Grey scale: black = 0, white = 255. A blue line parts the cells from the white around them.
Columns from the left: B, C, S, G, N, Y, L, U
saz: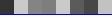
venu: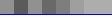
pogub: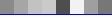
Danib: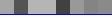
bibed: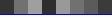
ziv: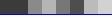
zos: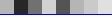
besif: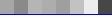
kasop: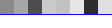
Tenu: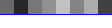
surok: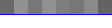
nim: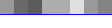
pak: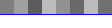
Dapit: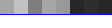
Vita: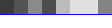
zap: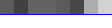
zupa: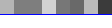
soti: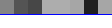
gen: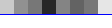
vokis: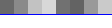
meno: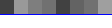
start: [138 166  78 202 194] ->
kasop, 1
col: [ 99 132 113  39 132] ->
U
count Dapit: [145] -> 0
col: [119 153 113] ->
L
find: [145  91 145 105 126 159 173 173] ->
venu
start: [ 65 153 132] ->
Danib, 5

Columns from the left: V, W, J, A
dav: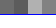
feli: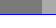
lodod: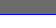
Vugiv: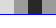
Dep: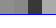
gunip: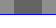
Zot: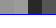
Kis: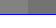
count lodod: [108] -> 4
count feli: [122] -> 3
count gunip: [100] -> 2
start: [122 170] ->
feli, 3
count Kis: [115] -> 2
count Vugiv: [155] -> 2
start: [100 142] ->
gunip, 3

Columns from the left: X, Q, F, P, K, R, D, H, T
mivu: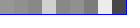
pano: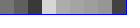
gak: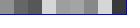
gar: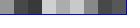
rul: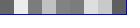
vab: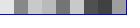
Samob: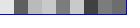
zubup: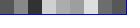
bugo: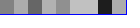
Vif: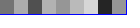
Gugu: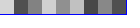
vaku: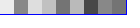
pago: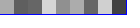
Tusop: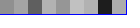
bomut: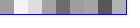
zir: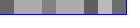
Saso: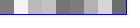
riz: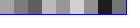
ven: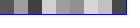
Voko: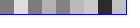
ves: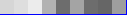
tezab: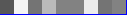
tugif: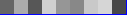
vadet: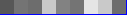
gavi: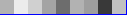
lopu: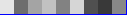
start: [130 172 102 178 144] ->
bugo, 1
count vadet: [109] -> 2
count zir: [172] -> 4
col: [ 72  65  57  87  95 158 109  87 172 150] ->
T

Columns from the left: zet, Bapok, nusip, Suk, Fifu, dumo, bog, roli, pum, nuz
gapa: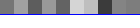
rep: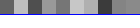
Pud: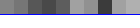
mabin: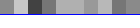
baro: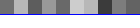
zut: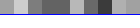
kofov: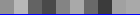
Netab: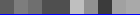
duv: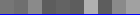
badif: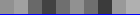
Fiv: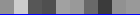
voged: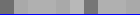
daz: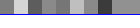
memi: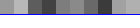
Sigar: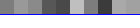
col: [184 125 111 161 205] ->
Bapok
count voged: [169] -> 3
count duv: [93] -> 3

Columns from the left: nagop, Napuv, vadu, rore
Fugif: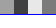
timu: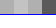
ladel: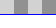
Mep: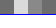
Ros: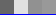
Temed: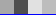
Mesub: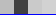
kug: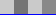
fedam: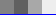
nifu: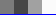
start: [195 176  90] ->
timu, 2
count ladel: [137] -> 0

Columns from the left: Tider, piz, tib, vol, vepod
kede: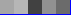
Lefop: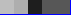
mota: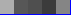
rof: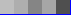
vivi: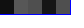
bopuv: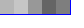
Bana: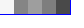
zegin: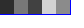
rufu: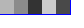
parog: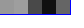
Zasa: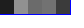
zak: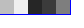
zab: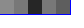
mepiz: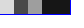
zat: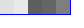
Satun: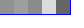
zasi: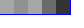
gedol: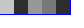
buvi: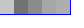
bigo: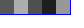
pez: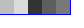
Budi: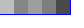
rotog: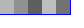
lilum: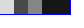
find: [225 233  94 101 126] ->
zat
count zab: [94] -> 1
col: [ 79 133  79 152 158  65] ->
tib
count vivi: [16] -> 1

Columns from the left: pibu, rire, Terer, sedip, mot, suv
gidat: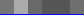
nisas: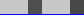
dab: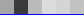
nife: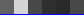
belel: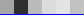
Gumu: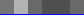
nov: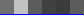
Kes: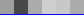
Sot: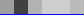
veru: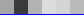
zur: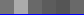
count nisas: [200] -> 4
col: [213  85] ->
mot
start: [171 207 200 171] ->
Kes, 3

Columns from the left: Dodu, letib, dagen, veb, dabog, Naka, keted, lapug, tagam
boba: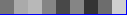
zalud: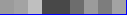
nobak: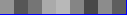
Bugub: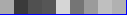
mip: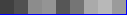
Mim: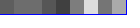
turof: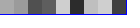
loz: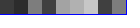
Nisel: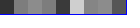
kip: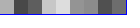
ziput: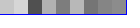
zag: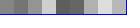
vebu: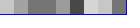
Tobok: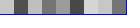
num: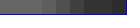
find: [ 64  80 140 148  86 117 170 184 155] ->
mip
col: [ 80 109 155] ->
letib
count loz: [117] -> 0
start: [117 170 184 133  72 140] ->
nobak, 3
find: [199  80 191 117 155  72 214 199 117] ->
Tobok
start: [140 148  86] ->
mip, 3

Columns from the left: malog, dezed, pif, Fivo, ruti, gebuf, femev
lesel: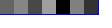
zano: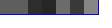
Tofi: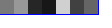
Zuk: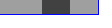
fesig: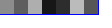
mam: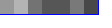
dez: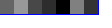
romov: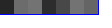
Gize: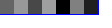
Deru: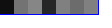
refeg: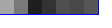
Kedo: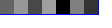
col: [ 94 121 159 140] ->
malog
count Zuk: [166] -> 0

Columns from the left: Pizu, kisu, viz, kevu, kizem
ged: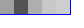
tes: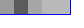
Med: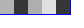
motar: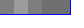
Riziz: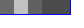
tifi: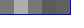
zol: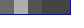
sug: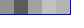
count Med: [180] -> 1
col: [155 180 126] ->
Pizu
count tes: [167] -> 1
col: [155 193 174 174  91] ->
kisu

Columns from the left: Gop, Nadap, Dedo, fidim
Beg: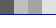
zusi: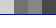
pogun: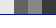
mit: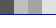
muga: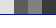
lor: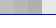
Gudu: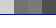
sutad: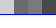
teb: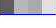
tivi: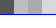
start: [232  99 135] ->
pogun, 1
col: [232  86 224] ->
Gop
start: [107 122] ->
sutad, 2
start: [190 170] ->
tivi, 2
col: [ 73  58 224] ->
fidim

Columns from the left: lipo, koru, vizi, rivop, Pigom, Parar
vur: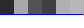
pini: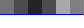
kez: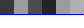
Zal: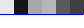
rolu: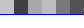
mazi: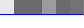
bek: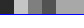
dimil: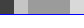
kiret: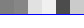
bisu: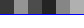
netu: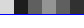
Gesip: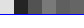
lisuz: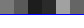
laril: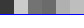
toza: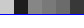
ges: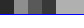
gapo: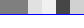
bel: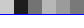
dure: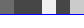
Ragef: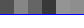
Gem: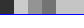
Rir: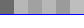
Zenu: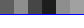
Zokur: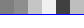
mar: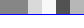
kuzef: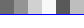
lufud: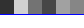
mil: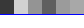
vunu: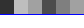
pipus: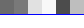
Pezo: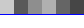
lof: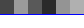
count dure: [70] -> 3
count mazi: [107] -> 3
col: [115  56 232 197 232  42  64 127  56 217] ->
lipo

